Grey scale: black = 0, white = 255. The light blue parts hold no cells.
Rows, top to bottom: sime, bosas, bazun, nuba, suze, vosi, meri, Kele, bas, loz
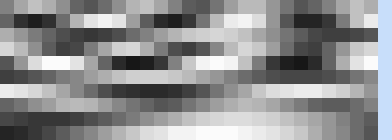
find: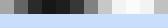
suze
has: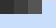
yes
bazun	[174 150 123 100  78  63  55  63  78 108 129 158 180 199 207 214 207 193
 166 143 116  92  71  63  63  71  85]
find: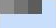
bazun

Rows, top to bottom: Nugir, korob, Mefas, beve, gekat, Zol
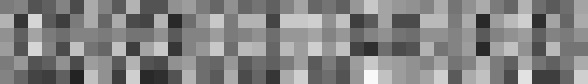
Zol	[131 102  68  62  96  35 193 145  62 207  41  47  83 179 110  90 171  75
 102  54 171 207  96 110  83 151 248 193 157 145 164 207  90 171 193 123
  75 226  62  62 102 207]
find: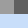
Mefas
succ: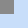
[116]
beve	[157  83 214 131  75 193 116 102 193  62 164 200  54 131 151 200 110 186
 179 102 186 157 207 151 193  68  47 110  75  83 179 116 131 157  41 164
 193 145  75 186 116 116]

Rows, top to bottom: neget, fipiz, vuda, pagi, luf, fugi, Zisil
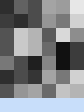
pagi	[ 83 201 180 106  17  60]
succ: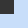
[164]
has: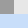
yes
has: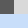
yes

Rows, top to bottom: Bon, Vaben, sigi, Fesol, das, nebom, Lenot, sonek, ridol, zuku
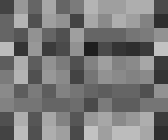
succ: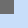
[74]
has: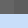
yes

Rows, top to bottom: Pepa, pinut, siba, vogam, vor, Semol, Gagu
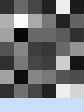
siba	[162   7 105 105  91  48]
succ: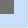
[70]

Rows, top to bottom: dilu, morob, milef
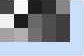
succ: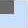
[78]
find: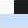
dilu
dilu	[ 70 248  29  47 134]
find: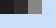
dilu
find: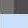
milef
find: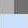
milef

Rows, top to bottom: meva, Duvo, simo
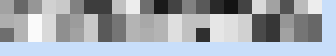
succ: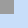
[201]
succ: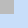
[237]
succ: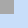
[180]
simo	[110 180 250 217 143 162 201  89 117 180 174 180 223 193  47 230 223 209
  74  54 162 117 103]

